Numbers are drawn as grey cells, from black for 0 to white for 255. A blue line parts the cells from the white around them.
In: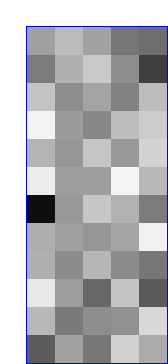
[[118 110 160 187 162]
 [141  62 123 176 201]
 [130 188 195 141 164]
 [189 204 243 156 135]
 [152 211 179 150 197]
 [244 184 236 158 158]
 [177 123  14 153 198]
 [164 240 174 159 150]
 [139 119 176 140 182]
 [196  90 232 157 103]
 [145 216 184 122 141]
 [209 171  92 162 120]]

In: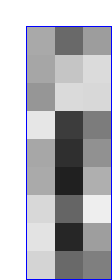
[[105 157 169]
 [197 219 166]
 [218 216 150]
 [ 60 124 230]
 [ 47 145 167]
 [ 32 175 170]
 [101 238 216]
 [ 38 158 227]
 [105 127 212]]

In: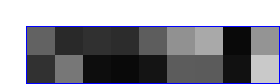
[[  9 148  98  41  48  44  93 145 169]
 [ 17 201  49 119  13   9  20  92  91]]

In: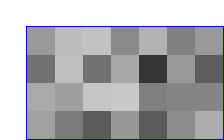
[[129 153 154 189 194 137 178]
 [152  93 113 190 114 169  53]
 [132 133 170 159 197 201 127]
 [141 173 160 122  91 151  90]]

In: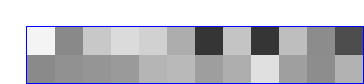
[[140  77 244 137 200 219 209 173  53 196  53 190]
 [141 178 138 145 149 154 181 185 158 174 224 159]]

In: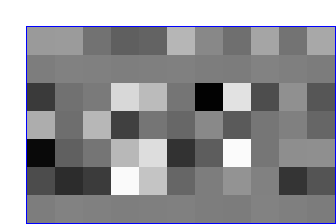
[[115 168 154 155 114  95  99 182 136 111 165]
 [127 124 125 129 128 126 127 128 125 124 130]
 [144  86  58 113 122 216 187 117   2 226  77]
 [128 102 173 110 183  64 117 103 137  90 118]
 [142 143   9  96 117 184 221  50  93 251 118]
 [ 52  84  76  44  59 250 196 102 125 147 129]
 [127 124 125 130 128 126 127 128 125 124 130]]
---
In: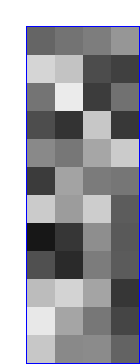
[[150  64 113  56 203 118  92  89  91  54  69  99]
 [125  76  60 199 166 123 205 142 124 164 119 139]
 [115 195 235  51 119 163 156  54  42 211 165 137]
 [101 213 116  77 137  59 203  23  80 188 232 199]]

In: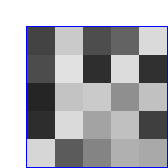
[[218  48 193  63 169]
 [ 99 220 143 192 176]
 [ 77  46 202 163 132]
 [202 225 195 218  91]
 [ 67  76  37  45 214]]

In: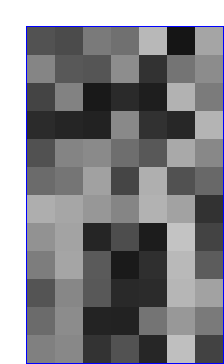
[[165 140 123 180 136 104  50  67  92 162 122  66]
 [ 21 116 178  39 169  81 162 195 185 182 152 191]
 [184  50  30  49  88 175 178  28  47  43 116  38]
 [112 141  42 137 110  69 133  77  26  41  34  82]
 [122  85  25  34 138 161 151  37  90  88  35  51]
 [ 75  88 130  37 132 117 166 163 165 135 140 136]
 [ 82 133  68  43  81 107 174 146 125  84 107 128]]

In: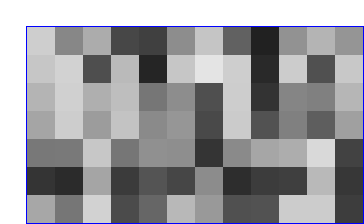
[[149 200 182 160  66  55  61]
 [180  80 128  94 217 185 204]
 [146 204 133 128 173  63 204]
 [ 33  41  51  82 166  60  82]
 [ 97 206 205 203 138  45  80]
 [197 228  79  73  52 140 153]
 [141 198 141 150 142  70 184]
 [ 64  37 118 138 144  84 102]
 [ 71 186 190 195 118  59  75]
 [172  78 175 156 199 165 210]
 [135 210 208 205 121  43 118]
 [206 198 180 165 120  52 167]]

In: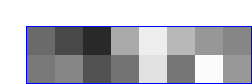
[[134 152]
 [151 251]
 [184 118]
 [237 225]
 [170 115]
 [ 41  81]
 [ 72 134]
 [106 120]]

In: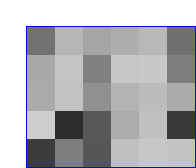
[[112 125 170  58 195]
 [184 200 188 193 199]
 [174 198 179 172 191]
 [165 129 144  88  86]
 [182 196 194  45 126]
 [114 169 171 206  60]]

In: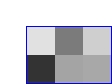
[[207 168]
 [123 164]
 [225  51]]
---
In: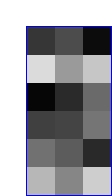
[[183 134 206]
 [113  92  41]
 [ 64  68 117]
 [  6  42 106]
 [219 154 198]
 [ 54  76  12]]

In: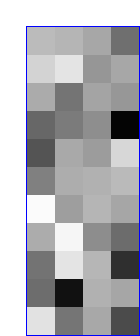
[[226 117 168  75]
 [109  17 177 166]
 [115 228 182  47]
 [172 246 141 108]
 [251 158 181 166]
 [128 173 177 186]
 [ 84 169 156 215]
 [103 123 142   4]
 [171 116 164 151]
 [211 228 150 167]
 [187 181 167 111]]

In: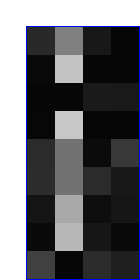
[[ 64   6  44  31]
 [ 10 184  22   9]
 [ 20 169  14  22]
 [ 44 114  43  24]
 [ 43 114  11  56]
 [  7 199   6   6]
 [  6   6  26  25]
 [  9 195   6   6]
 [ 41 128  24   6]]

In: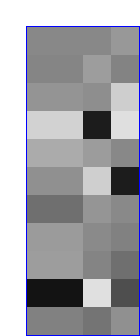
[[129 129 116 144]
 [ 19  19 224  78]
 [157 157 132 111]
 [155 155 138 129]
 [111 111 149 137]
 [144 144 207  28]
 [171 171 156 136]
 [210 210  28 223]
 [148 148 142 206]
 [133 133 157 131]
 [136 136 136 152]]

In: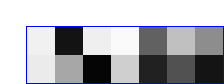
[[235 167   5 207  33  81  20]
 [241  19 239 250  97 192 141]]

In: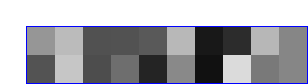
[[ 83 198  77 110  36 137  17 219 121 134]
 [150 187  81  82  89 184  24  44 183 134]]

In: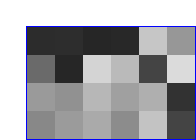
[[136 155 170 140 195  68]
 [154 145 183 160 175  50]
 [106  38 212 186  68 219]
 [ 44  45  38  40 198 151]]
